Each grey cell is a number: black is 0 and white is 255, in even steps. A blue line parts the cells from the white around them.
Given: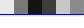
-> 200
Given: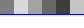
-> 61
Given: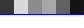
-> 98
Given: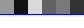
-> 122
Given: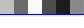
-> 28
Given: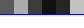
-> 38
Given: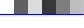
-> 126
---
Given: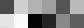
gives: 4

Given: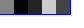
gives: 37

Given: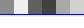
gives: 97

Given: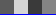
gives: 58

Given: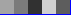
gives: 49

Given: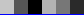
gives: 0
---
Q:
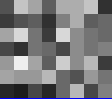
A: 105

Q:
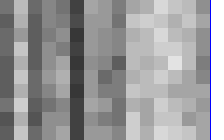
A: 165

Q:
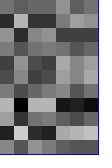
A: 146

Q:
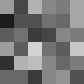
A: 167

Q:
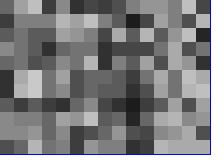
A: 181

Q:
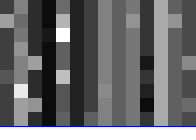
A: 75

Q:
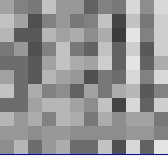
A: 206

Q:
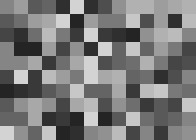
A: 187

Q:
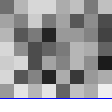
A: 76
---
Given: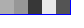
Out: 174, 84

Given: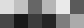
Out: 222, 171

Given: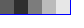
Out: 93, 231

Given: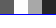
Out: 94, 39

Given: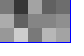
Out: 121, 163

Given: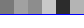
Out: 121, 180
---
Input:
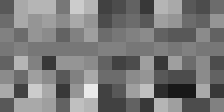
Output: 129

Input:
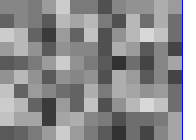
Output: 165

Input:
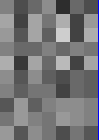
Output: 86

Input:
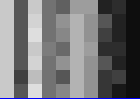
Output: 14

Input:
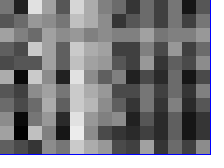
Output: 140

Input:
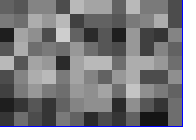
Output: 110

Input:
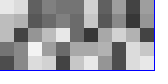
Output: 232
